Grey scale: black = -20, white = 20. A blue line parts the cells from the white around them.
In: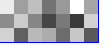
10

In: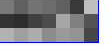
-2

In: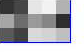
16

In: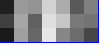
3

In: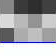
-13

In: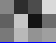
-8

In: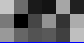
-16
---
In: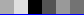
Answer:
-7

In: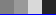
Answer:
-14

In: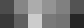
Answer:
3

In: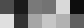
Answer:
-2

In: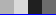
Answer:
-3

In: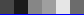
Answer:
5
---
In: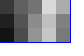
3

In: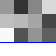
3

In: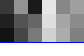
-1

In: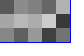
4

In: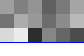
-13

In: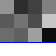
5
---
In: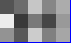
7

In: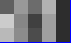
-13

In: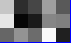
-6

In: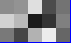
-2

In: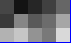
-4

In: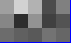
0

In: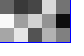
-2

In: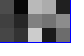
-15

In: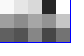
20
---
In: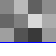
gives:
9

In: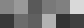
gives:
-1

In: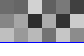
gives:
-5

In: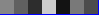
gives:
-17

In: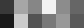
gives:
18

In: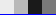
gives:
9

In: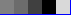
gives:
-10
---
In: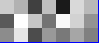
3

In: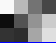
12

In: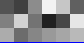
16

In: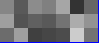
3

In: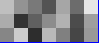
5

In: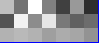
-3
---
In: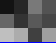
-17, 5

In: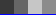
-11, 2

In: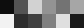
-18, -16

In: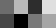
-3, 6

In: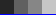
-14, 11

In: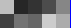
10, 7

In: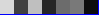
14, -18
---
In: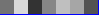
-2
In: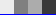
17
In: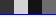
-12
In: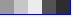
4
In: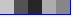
11
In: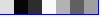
15
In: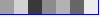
5
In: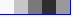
19
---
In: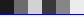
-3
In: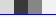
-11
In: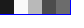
19
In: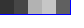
-9
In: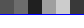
-3
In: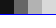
-4
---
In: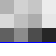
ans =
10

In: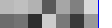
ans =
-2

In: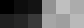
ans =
-14

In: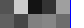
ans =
-9

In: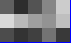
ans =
9

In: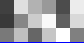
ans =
1

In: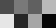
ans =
-14

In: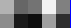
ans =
-16

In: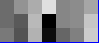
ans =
-6
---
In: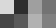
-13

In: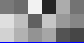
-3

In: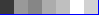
4

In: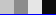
2

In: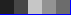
-9

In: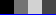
-2

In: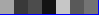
-11
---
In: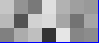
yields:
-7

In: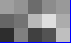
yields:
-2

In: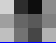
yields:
-4

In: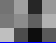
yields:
2

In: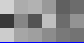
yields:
1

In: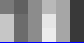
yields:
-3
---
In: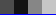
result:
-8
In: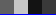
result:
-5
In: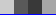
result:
12
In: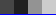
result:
-9
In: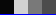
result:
-19
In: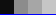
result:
-18
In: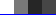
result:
20
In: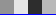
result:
3
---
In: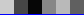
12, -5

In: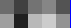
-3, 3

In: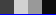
-10, -18

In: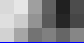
14, 1

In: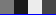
-1, -9

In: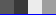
-6, 5

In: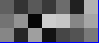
-5, -1

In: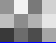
3, 6

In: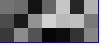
-2, 1
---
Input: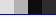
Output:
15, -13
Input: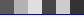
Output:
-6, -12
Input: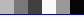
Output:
9, -19
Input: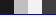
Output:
-16, -10
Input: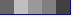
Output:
-4, -10
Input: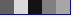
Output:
-5, 6
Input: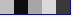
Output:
10, -11
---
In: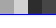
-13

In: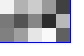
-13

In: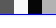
-19

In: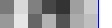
-12

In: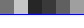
-14

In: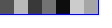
-18
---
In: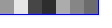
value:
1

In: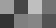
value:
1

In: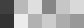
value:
7

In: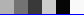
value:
-19

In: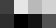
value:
-17

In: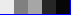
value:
-14
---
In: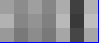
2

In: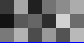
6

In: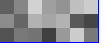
1

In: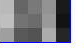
-4

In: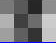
-6

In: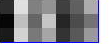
15

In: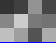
-10

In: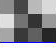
-9
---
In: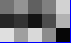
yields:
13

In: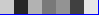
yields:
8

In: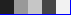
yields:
4

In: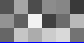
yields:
12

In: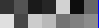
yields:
12

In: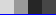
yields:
-9
